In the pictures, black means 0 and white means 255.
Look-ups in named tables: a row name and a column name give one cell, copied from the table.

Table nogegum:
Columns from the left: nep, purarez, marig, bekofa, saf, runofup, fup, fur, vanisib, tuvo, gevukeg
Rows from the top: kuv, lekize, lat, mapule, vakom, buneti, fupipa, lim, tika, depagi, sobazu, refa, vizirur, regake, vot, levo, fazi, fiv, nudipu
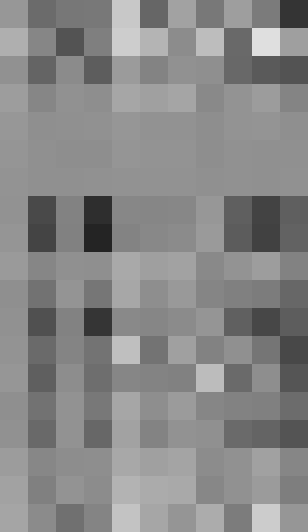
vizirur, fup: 160
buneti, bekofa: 142
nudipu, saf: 195
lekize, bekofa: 127
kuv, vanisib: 158
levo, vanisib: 106
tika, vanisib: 92
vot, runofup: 142
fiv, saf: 179
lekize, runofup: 180
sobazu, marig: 148
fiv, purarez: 128
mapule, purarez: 134
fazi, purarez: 135
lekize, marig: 83

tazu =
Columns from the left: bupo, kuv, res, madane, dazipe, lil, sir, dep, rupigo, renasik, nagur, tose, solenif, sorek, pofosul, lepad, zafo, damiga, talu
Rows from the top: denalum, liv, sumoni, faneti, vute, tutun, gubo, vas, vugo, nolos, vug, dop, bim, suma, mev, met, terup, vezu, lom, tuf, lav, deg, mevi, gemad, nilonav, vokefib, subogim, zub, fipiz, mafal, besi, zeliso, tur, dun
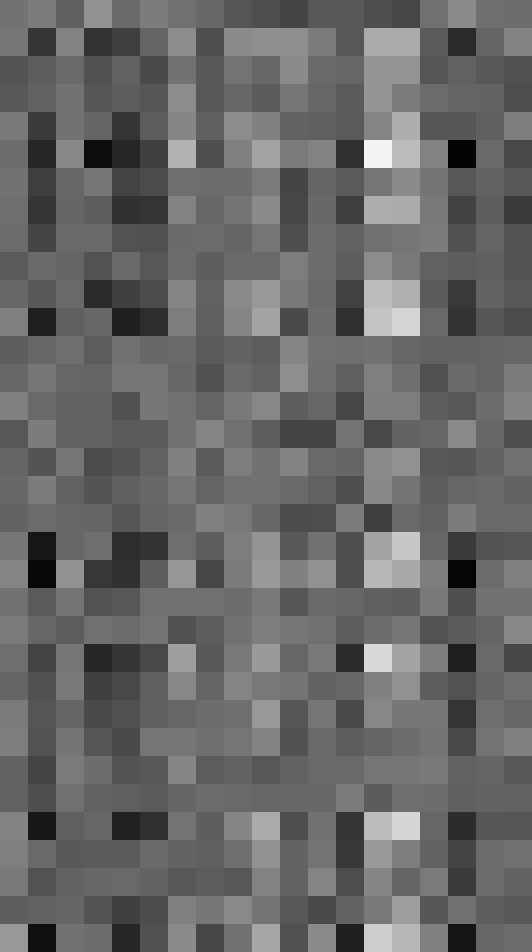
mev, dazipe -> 81
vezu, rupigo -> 113
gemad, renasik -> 154
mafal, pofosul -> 214
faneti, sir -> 140
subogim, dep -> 111
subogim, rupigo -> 117
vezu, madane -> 84
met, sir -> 112
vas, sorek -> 173

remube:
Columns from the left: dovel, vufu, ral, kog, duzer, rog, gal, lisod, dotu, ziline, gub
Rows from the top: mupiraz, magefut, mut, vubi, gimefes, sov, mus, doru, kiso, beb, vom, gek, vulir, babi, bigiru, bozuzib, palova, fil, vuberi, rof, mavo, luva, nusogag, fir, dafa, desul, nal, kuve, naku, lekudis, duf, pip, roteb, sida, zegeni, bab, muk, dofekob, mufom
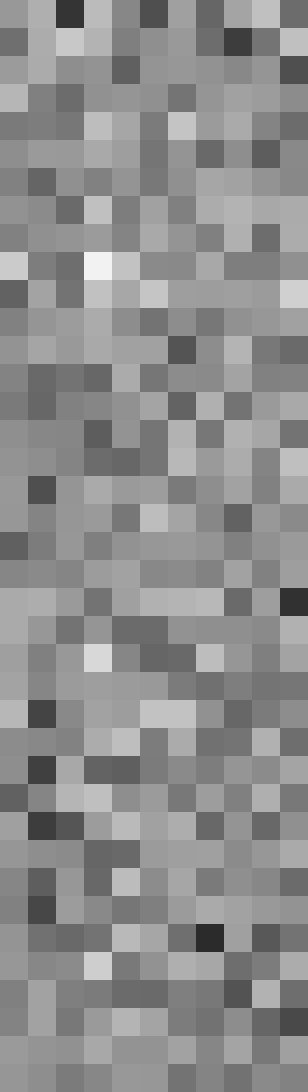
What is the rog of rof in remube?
151
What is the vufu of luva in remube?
173
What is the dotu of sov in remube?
142
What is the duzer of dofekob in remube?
147
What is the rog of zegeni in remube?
146
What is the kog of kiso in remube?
155
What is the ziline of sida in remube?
88
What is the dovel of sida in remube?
148
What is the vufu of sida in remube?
113
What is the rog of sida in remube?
166
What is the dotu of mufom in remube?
114
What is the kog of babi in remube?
103
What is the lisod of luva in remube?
184
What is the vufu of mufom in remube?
142
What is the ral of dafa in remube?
155
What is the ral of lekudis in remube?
85
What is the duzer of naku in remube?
142
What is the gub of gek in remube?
161
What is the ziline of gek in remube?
151
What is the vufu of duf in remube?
142

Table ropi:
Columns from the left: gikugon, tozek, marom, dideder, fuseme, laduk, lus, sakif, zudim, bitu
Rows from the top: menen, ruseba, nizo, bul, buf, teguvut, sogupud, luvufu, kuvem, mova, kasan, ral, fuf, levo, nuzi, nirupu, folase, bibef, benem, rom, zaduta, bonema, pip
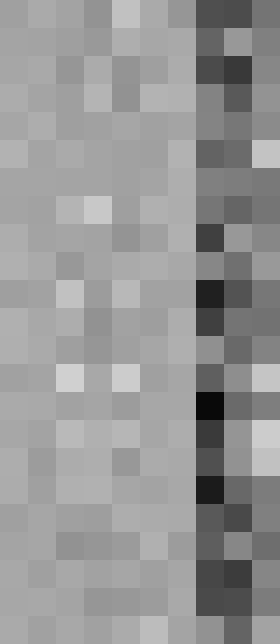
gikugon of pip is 170
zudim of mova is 112
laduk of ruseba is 167
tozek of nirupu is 163
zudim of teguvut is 107
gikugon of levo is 161
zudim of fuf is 105
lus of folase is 169
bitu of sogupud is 121
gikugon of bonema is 167
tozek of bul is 164
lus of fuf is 175
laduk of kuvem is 160
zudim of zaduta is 60
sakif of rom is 94
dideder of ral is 146
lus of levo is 166

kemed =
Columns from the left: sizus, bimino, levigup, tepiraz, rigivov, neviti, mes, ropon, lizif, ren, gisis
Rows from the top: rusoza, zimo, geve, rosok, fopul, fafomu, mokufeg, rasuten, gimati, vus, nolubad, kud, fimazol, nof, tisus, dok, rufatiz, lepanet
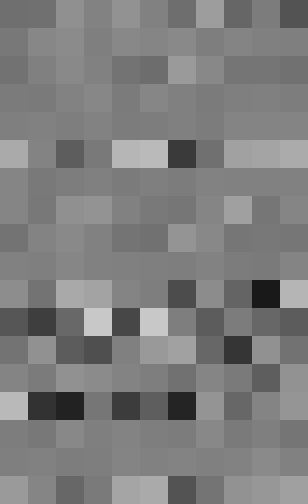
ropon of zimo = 126
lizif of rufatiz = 130
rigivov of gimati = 116
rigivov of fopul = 124
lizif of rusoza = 102
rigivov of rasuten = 129
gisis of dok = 117
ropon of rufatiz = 128
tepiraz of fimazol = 79

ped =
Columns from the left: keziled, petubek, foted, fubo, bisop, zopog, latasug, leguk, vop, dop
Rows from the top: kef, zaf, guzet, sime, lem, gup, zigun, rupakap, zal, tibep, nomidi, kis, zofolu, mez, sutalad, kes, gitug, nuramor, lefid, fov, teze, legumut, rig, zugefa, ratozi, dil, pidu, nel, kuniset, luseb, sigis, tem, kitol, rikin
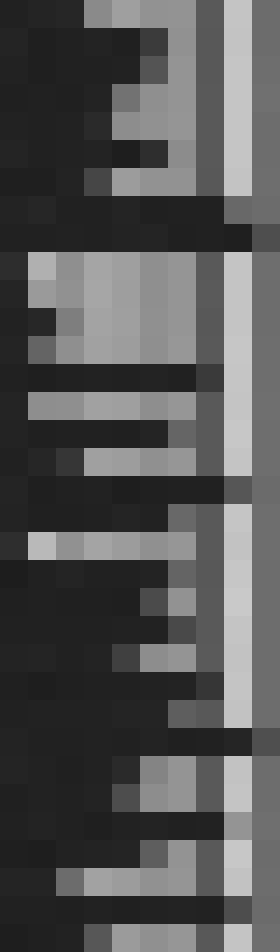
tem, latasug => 149
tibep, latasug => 149
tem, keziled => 36
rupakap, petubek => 38
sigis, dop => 108
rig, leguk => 89
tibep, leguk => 89
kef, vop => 196
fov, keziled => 46
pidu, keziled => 35
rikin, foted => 34
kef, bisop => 159
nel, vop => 194
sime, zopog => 143
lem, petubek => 33
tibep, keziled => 45
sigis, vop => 199
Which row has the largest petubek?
fov

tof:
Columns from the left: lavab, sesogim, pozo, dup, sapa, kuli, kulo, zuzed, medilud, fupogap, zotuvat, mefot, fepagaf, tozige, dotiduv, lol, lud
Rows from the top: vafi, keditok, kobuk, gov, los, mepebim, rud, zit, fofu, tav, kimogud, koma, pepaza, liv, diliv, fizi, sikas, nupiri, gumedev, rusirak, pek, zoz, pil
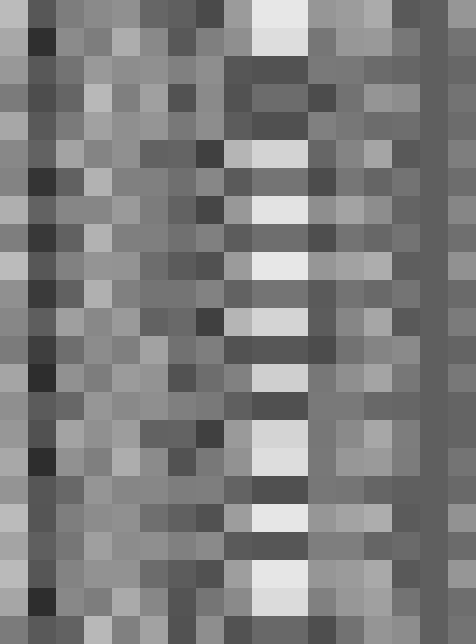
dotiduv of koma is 89
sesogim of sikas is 45
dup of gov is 184
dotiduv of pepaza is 138
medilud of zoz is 138
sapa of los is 143

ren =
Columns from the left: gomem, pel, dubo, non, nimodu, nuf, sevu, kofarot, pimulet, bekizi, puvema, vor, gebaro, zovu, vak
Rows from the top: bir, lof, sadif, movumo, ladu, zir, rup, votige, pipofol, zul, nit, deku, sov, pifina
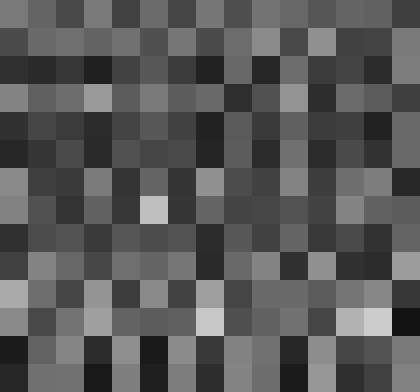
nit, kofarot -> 159
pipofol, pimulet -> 88
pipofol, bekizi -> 65
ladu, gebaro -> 63
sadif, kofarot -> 33
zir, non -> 42
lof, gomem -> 75
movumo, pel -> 96
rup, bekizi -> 65
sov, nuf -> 26
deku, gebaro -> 179
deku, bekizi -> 97
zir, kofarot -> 37
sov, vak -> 121
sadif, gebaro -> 68
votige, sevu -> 54
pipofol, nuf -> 76
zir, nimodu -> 81
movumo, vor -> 45
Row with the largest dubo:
sov

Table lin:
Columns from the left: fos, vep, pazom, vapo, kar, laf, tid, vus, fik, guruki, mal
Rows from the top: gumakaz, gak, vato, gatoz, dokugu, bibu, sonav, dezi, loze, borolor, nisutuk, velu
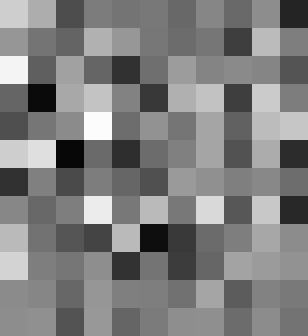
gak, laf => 119
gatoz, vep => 10
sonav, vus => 144
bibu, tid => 128
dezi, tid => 120
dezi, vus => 217
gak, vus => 118
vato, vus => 132
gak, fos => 150
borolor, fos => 211
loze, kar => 186
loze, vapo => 68
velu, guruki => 140
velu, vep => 144
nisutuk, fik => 92
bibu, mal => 44
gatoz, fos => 101
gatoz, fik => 62
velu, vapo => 152
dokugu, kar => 109

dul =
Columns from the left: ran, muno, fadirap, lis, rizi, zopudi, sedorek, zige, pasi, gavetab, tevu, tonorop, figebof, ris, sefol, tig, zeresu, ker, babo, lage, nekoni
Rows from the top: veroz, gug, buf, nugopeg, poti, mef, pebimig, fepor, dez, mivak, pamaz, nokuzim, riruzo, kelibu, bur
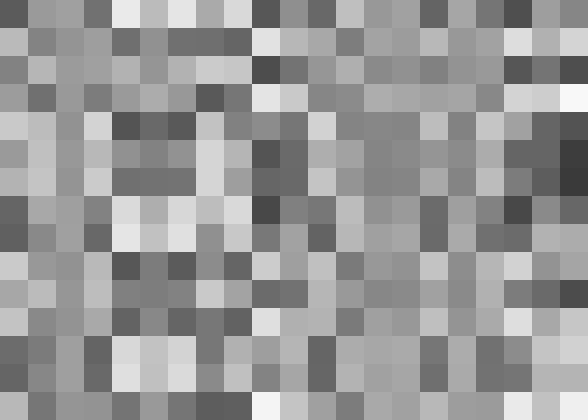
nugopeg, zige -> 89
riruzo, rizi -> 216
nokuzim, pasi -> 98
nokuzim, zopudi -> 136
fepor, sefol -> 154
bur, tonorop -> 160
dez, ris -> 160
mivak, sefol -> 146
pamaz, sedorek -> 130
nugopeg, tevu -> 201
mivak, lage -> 147
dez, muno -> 137
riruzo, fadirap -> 159
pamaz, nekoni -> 76
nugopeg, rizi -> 154
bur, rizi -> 116
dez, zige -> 144

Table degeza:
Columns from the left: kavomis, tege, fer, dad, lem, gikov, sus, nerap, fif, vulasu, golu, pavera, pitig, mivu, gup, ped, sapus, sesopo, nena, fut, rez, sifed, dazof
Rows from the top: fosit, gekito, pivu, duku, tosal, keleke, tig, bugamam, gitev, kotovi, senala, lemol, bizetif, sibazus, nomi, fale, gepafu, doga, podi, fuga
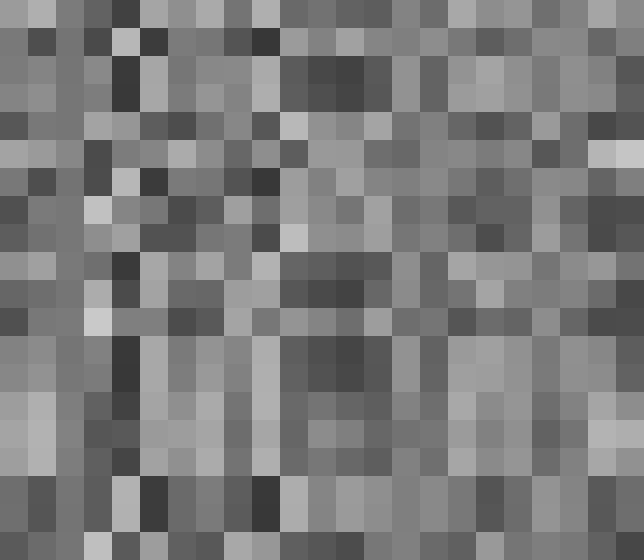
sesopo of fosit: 141
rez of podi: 133
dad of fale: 86
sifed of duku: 137
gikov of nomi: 164
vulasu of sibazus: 175
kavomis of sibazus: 135
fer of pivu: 117
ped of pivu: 99
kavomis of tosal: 87
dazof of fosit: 138
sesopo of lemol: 108
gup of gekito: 127
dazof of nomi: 141
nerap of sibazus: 153
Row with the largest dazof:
keleke

